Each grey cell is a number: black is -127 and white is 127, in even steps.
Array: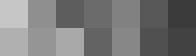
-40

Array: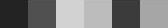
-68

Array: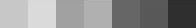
-39

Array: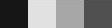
39

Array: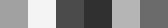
53

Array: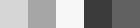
-68

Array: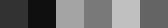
64

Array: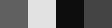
-114
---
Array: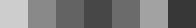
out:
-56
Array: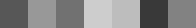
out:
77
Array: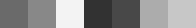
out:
-77
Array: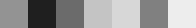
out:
68
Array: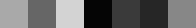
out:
-122
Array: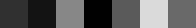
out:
-126
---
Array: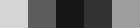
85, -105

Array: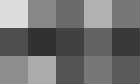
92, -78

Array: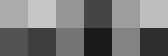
70, -101

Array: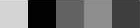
84, -125

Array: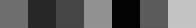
67, -123

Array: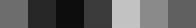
66, -114
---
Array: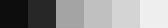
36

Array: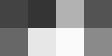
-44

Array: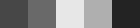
-22

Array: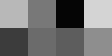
-34

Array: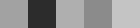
34

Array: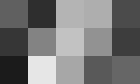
-73

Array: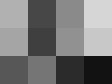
-64

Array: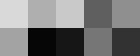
-77
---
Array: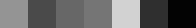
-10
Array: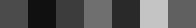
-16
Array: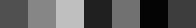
-95
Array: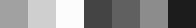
-59
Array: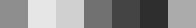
-14
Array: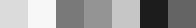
20
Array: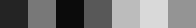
-39
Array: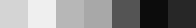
40
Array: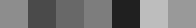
-2
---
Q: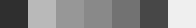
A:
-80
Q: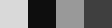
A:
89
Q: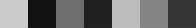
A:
76
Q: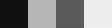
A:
-110
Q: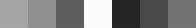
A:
37
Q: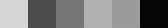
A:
86
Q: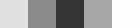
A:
96
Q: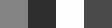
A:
3
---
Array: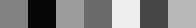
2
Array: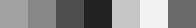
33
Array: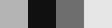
52
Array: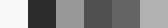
119
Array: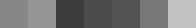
7
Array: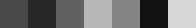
-55
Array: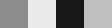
12
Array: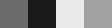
-20
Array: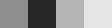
14
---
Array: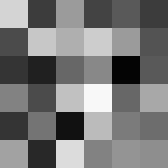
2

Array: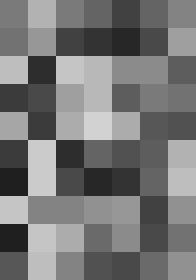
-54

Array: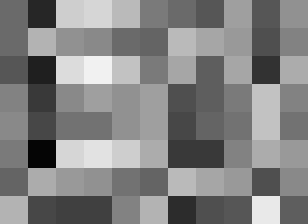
-41

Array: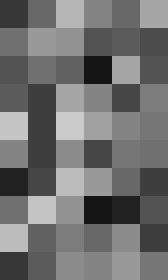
4

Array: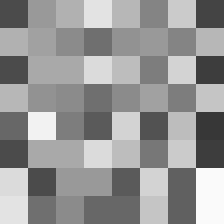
69

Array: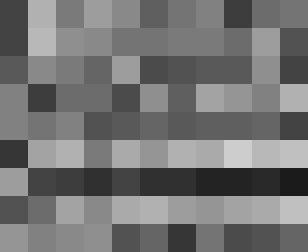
-52

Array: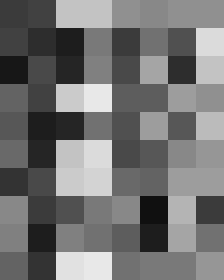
-6
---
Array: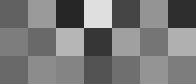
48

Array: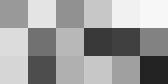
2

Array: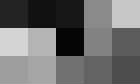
-35

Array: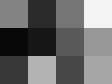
24

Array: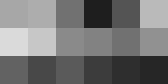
17

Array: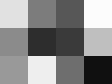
63

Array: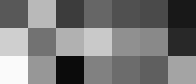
-87

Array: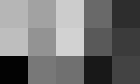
-68

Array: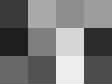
-83

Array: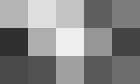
-60
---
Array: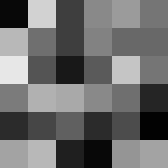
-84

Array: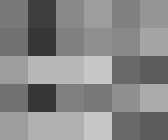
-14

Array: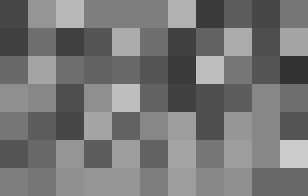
-42

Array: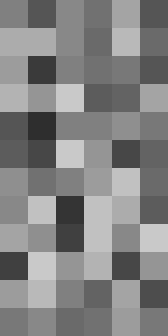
28

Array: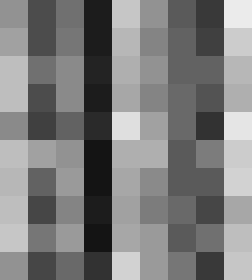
70
